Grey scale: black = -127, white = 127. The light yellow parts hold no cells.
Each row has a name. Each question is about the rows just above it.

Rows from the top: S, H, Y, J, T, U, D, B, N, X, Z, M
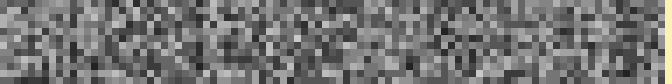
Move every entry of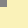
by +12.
[16]
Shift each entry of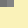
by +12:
[ 2 16]
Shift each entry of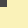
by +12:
[-44]
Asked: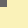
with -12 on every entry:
[-37]
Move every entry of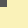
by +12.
[-29]
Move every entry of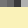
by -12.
[-22 -37 -80  36]

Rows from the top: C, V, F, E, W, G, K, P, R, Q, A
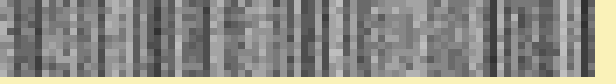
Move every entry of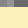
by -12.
[ -5   8 -33 -33]
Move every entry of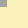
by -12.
[24]
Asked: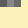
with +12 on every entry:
[-23  19  -9]
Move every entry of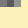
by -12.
[-18 -47   8]

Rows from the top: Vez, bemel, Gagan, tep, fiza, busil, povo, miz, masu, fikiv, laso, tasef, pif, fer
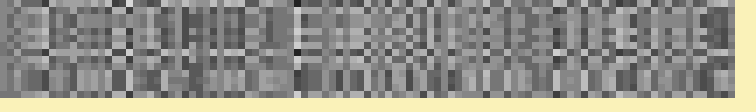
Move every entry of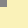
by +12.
[18]
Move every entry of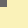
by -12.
[-35]
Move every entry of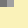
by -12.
[-21  21]
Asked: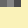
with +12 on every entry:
[-11  18 -39]
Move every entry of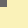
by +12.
[-11]
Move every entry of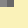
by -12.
[ -6 -35]
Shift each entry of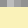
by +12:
[30 73 45 30]

